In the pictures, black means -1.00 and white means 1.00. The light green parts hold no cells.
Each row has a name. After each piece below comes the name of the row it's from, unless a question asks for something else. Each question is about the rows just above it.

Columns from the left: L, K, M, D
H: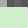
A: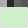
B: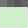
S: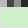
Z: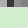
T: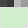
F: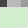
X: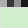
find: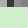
Z
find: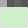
H
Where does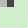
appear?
S
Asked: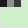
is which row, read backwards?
X

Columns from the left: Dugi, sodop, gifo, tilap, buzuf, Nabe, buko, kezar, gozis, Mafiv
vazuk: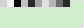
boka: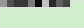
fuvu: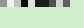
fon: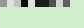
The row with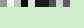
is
fuvu
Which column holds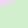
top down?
buzuf
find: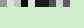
fon

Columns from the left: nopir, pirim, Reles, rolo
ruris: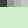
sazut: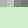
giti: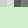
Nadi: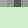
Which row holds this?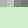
sazut
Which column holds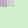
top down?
nopir
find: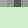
Nadi
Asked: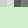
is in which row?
giti

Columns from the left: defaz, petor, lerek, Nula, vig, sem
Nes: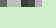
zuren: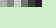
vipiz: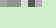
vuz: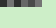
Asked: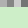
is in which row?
zuren
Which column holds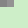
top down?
petor
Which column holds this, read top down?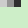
lerek
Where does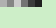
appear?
zuren

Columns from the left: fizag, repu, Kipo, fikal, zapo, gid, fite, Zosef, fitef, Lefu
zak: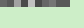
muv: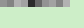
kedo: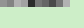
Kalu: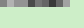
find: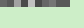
zak
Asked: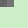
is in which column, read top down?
gid
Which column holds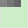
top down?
fitef
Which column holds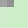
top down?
fikal
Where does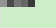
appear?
Kalu

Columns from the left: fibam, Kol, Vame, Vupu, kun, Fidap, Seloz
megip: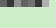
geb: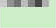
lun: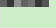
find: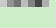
geb
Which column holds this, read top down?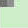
Vame

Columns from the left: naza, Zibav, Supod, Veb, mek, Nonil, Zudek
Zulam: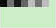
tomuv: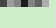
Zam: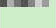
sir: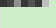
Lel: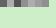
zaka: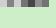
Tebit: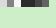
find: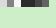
Tebit
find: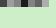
tomuv
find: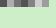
Zam

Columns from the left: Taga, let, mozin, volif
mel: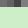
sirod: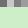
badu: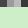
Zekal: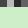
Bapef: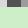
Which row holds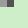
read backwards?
Bapef
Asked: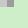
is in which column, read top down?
let
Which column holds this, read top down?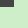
Taga

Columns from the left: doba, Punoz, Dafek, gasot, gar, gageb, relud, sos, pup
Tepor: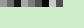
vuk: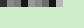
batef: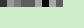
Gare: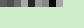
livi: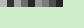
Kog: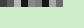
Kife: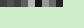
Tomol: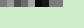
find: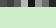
Kife
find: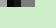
Tomol
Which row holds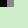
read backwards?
Gare
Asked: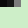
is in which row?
Tomol
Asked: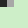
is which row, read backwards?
Gare
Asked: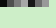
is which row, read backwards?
Tepor
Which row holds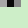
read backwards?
Gare

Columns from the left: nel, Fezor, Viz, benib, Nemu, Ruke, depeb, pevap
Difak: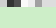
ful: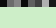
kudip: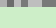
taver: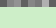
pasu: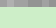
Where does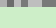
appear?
kudip
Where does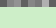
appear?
taver
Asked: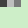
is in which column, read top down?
Ruke

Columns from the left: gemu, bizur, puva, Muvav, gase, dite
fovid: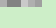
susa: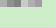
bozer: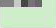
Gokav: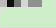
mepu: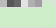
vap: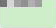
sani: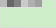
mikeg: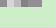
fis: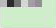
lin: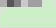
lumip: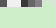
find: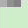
susa
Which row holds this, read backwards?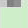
susa
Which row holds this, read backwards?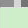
Gokav
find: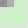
vap
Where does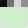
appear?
Gokav

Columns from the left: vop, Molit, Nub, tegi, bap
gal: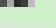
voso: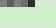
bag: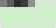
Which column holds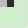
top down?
bap
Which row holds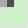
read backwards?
gal
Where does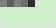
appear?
voso
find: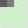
voso

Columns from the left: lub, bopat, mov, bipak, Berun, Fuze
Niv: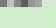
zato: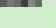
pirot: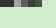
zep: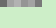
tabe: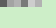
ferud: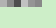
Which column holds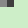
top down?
Berun
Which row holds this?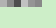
ferud
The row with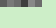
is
zato

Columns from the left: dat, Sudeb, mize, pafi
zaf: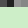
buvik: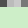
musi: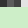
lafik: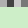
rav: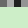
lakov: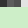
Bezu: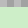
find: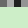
rav
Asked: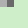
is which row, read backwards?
rav
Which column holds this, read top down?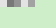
pafi
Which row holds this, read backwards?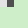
lakov
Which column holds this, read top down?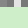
pafi

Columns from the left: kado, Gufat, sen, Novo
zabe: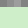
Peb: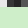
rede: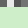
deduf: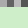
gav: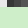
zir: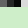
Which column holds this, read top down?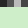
sen
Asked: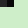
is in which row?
zir
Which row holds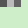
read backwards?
deduf
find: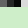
zir
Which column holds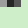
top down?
sen

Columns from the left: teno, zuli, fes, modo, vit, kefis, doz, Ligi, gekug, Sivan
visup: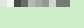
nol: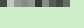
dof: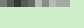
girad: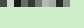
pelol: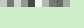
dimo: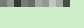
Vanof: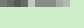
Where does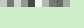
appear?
pelol
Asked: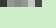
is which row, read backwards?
nol
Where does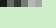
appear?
girad
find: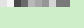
visup
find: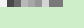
visup
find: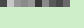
nol

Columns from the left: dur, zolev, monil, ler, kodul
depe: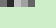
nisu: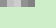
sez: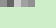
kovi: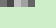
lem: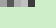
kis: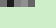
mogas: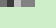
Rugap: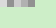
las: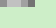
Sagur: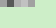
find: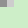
Rugap
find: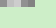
nisu
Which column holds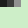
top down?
zolev
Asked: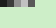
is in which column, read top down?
zolev
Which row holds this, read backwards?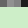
kis

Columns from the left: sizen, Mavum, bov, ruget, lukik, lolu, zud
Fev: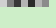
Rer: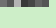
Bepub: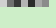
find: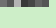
Rer
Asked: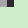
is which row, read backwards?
Bepub
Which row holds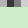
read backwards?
Fev
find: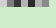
Fev

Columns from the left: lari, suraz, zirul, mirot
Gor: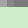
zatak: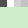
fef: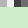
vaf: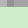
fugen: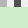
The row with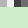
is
fef
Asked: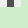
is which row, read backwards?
fugen
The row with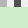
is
fugen

